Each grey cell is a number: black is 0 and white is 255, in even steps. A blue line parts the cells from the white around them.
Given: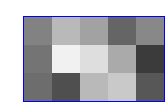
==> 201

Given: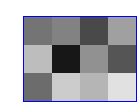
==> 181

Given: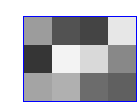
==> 108

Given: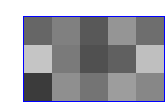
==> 157

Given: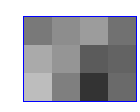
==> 51

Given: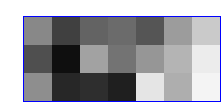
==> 174

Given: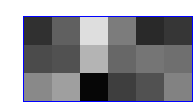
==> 81

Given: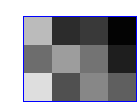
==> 135

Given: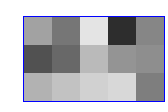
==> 216
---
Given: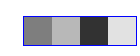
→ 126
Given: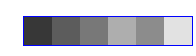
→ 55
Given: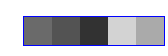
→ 106
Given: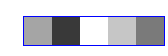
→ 165
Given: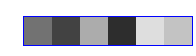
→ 114
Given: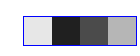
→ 231
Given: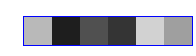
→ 185
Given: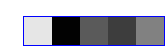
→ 230
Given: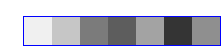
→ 240
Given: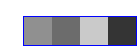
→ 144
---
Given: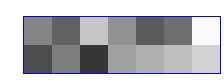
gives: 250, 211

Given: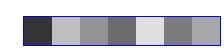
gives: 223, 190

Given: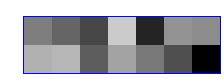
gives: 203, 183

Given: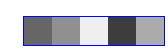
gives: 239, 171

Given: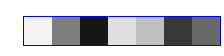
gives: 243, 223

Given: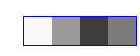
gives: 249, 154

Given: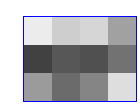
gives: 236, 222

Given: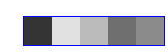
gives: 225, 187

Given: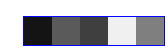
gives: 240, 127
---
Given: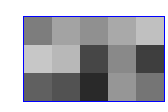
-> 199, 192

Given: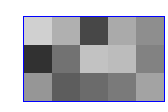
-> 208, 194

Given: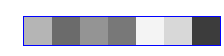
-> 244, 216

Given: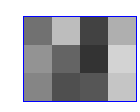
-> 211, 197

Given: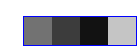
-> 197, 114

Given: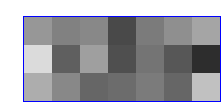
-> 219, 193

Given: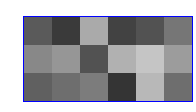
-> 197, 184

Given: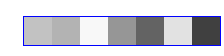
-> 248, 226
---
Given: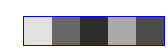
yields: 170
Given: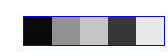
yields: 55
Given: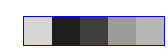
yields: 155
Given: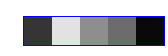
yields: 108
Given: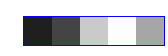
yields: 253
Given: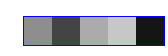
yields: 199
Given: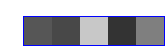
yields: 51
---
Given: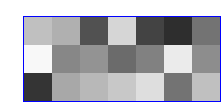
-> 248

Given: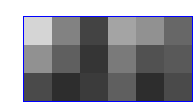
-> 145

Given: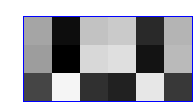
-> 157

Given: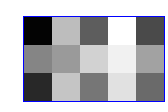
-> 133

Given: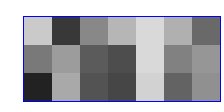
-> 121

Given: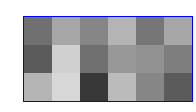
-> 91

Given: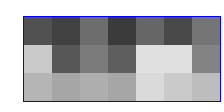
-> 202

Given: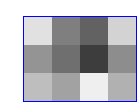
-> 148
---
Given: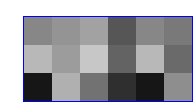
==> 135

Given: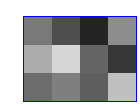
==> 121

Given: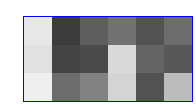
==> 232

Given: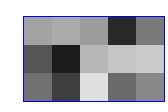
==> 163

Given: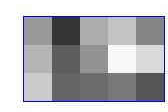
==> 154

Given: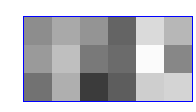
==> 141
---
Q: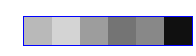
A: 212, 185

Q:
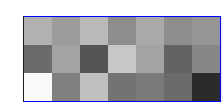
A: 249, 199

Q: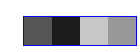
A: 199, 152

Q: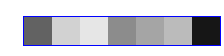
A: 230, 210

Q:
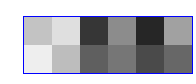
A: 238, 223

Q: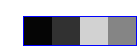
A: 210, 133

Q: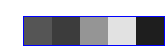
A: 226, 149

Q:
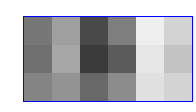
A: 239, 231

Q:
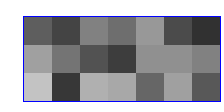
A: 195, 176
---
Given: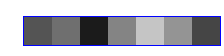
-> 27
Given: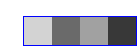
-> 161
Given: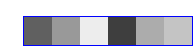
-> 237
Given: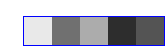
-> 172
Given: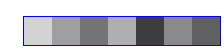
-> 116
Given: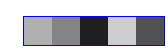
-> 31
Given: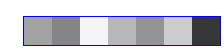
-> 245
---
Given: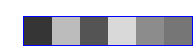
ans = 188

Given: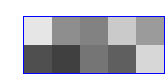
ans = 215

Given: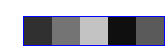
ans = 116

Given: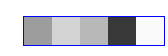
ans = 212

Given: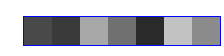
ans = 168

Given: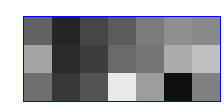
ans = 192

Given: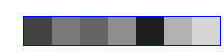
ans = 177
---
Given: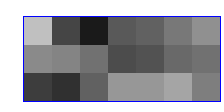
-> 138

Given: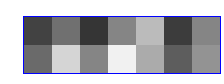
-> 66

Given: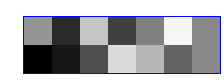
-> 149

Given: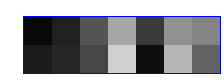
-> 8

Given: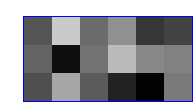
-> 99

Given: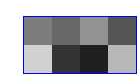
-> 125

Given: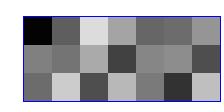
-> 128
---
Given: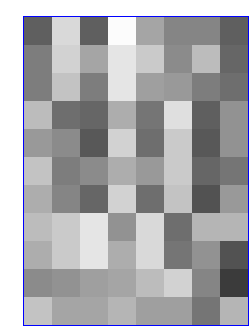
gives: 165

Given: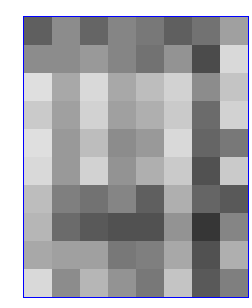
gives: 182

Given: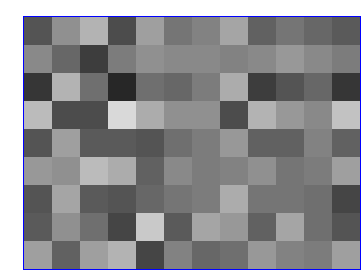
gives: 159

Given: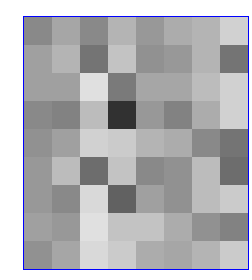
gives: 217

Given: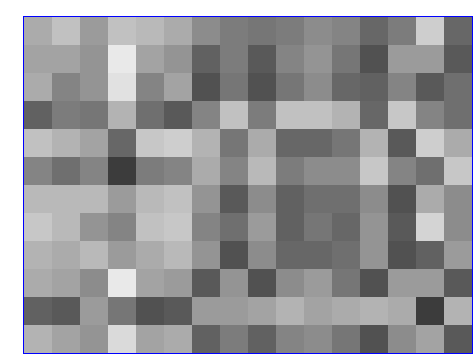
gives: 148
